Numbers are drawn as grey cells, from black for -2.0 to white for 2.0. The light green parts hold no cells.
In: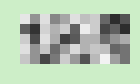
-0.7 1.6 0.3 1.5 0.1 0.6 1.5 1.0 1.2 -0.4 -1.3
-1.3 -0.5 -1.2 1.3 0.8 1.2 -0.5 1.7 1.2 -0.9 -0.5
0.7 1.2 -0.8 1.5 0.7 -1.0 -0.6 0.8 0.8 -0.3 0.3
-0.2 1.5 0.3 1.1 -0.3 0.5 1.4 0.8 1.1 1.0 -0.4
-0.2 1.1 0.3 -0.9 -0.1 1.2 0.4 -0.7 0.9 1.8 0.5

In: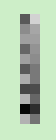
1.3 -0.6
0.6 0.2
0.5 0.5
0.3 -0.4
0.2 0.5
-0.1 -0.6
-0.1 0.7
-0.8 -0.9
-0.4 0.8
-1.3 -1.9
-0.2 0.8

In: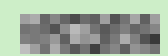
0.5 0.5 0.7 -0.4 0.1 -0.4 -0.8 -0.3 -0.5 0.5 -0.7 -0.2 0.6 -0.5
0.1 -0.2 -0.1 -0.3 -0.7 0.2 0.9 0.5 -0.2 -0.6 -0.3 0.0 -0.4 -0.2
-1.1 0.0 -0.1 0.0 0.4 -0.5 0.7 0.3 0.5 -0.5 -0.1 0.7 0.0 -0.7
-0.2 1.0 0.5 -0.2 0.7 -0.1 -0.6 -0.2 -1.0 -0.2 0.1 -0.5 0.3 0.1

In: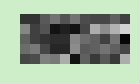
-1.0 -1.2 -1.2 -0.6 -0.2 -0.7 -0.2 -0.8 -0.9 -0.9 -0.5
1.3 0.1 -1.0 -0.7 -1.7 -1.5 -1.7 -0.9 0.7 0.2 0.8
-1.9 -0.5 -1.0 -1.2 -1.3 -1.3 0.1 -0.3 -0.5 -1.0 -0.2
-0.9 -0.3 -0.1 -0.9 -1.4 -1.4 0.2 -0.6 -0.5 -0.2 -0.5
0.7 -0.9 -0.8 0.0 -0.1 0.7 -1.7 -0.5 -1.1 -0.6 -1.1

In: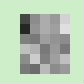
1.3 -0.9 0.2 0.7 0.4
1.5 -1.4 0.3 0.7 0.5
0.2 0.0 -0.1 0.5 0.3
-0.1 1.0 0.8 -0.1 0.4
1.0 0.2 1.2 0.0 0.5
0.4 -0.1 -0.3 0.9 0.2

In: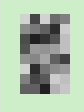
0.0 1.3 -0.9 1.3 -0.3
1.2 0.2 -0.1 -0.5 -1.3
1.0 -0.8 -1.5 -1.2 -0.7
1.0 -0.7 0.4 0.3 0.5
-1.0 0.3 0.1 0.6 -0.5
0.4 1.3 -1.3 -0.2 0.2
1.0 0.0 -0.9 -0.6 1.2
1.1 -0.5 -0.5 -1.5 0.8

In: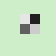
-1.5 1.6
1.2 -0.5
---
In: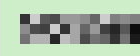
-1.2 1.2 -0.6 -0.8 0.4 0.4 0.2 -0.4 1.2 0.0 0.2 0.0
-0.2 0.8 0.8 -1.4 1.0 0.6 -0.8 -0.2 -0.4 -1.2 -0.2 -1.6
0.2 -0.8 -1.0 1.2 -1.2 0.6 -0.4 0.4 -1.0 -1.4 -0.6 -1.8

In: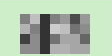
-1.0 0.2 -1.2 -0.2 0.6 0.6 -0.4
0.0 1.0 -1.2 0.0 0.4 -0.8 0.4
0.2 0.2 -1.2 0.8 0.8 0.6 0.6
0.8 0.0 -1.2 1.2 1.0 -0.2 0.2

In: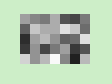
-1.3 0.5 0.9 0.3 -0.5 -0.3 1.5
-1.1 0.3 -0.9 -0.1 0.5 -1.1 -0.7
-0.5 1.1 0.7 0.7 1.5 1.1 -0.3
0.5 0.1 -0.1 0.7 -0.7 -0.9 -0.1
1.3 0.3 0.9 1.9 0.1 -1.5 0.9

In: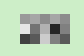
-1.0 -0.6 1.2 0.0 -0.6
0.4 0.6 0.2 0.6 0.2
1.6 -0.2 0.8 -1.4 0.0

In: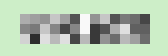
0.1 -0.1 1.1 0.1 -0.9 0.1 1.9 -1.1 -0.7 0.7 1.5 -0.5 -0.5
0.7 0.5 0.3 1.1 0.5 -0.7 1.9 0.3 1.1 -0.7 -0.1 -0.3 -0.9
1.3 -1.3 1.5 0.9 1.5 -0.9 0.9 -1.1 0.3 -0.3 0.9 0.5 -0.3

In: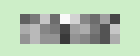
-0.5 -0.1 1.1 -0.3 1.9 1.3 0.1 -0.3 0.5 -0.9
0.3 0.9 0.3 0.3 -1.1 0.3 0.1 -0.3 -0.7 0.7
0.7 0.9 0.1 -0.1 -0.9 0.5 0.7 -0.1 -0.7 1.1

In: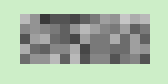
-0.7 0.5 0.7 -0.3 -0.5 -0.9 0.5 -0.1 -0.1 0.7 -0.3 0.5 -0.5
-0.3 0.3 0.3 0.9 -0.5 0.9 -0.7 0.1 0.1 -0.7 -0.1 0.1 -0.7
0.1 0.3 0.1 -0.1 -0.5 0.3 0.9 0.5 0.1 -0.1 0.5 -0.5 -0.1
0.7 -0.3 -0.5 0.1 0.1 0.7 -0.9 -0.1 -0.1 -0.3 -0.3 0.5 0.3
0.9 0.3 -1.1 -0.7 -0.7 -0.9 -0.5 -0.1 0.5 0.3 1.1 0.7 0.9
